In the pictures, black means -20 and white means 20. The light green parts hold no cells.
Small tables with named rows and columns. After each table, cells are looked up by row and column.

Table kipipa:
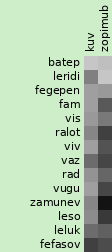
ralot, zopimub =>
-10
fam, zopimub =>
-6
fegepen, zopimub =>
4
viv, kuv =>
5
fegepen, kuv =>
5
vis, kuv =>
4
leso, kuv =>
2
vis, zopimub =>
-1
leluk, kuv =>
-3
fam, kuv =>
5
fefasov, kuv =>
-10
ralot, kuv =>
1
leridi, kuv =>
0
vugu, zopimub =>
-9
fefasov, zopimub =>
-8
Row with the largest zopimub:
leridi

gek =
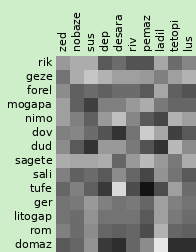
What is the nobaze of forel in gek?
-5
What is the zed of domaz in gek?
-6
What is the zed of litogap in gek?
-2
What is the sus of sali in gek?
-3
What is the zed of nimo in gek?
5
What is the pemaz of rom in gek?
-8
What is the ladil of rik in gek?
6
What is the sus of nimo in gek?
-5
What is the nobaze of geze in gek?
7
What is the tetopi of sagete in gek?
-1
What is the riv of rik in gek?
-7
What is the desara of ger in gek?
-2
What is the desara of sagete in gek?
-4
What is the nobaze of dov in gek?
1
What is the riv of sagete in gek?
4
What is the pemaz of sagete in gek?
9
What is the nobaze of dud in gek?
-6
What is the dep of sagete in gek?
7

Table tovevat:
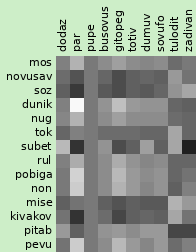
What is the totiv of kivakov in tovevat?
-5
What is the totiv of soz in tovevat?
-5
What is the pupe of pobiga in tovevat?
-1
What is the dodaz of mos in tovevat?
0
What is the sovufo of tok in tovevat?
-4
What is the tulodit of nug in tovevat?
-3
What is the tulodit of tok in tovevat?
6
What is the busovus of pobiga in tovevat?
2
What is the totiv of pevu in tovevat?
4
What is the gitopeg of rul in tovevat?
7
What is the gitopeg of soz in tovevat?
-8
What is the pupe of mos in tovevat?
-1
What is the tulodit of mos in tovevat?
-3
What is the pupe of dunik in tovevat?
-1
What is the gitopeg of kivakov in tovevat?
-9
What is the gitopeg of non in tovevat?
8
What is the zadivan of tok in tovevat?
-4
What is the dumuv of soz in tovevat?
-6
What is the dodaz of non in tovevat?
-1
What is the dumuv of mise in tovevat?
-6

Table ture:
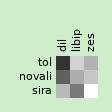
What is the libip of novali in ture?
7
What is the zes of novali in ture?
11
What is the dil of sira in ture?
9
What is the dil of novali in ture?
-5
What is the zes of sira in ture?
20
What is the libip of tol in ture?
13
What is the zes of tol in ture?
8
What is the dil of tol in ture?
-12
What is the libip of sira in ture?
-1

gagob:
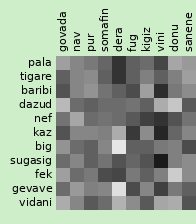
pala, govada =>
5
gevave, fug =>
-8
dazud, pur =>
-5
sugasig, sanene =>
2
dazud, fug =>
-2
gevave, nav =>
4
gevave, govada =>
-3
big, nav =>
-3
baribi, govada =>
-7
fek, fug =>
-1
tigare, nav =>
1
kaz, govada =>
-7
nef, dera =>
-3
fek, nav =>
-3

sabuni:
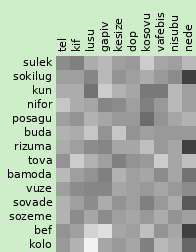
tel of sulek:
2
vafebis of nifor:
4
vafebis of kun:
-1
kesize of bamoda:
8
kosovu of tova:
4
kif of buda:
7
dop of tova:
3
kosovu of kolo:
0
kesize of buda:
11
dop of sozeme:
6
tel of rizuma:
7
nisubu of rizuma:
6
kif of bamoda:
5
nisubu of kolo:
7
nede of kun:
5
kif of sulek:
0
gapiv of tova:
5
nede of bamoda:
-2

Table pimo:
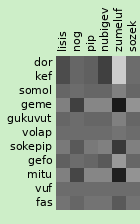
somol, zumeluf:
0
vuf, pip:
-3
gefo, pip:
-4
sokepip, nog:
-6
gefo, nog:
-3
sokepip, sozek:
0
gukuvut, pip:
-4
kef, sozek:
-3
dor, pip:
-5
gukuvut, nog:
-3
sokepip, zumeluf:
-11
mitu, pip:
1
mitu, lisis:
0
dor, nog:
-4
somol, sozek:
-4

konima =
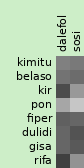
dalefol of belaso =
-2
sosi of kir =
4
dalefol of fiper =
-5
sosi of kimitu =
-1
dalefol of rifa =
-10
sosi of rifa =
3
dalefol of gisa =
-4
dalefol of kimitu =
0
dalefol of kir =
-8
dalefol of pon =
6
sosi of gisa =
-6
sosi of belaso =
-3
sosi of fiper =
-4
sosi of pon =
11
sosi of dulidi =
-7
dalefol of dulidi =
-4

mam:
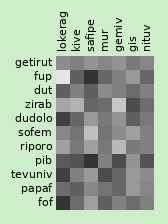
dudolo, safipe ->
4
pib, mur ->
0
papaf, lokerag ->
-3
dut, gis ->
-3
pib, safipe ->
-12
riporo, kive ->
-1
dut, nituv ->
0
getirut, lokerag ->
2
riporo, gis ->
-1
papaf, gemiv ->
-4
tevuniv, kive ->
0
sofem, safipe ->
10
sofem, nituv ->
0
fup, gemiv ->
0
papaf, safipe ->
1
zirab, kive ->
8
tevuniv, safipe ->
4

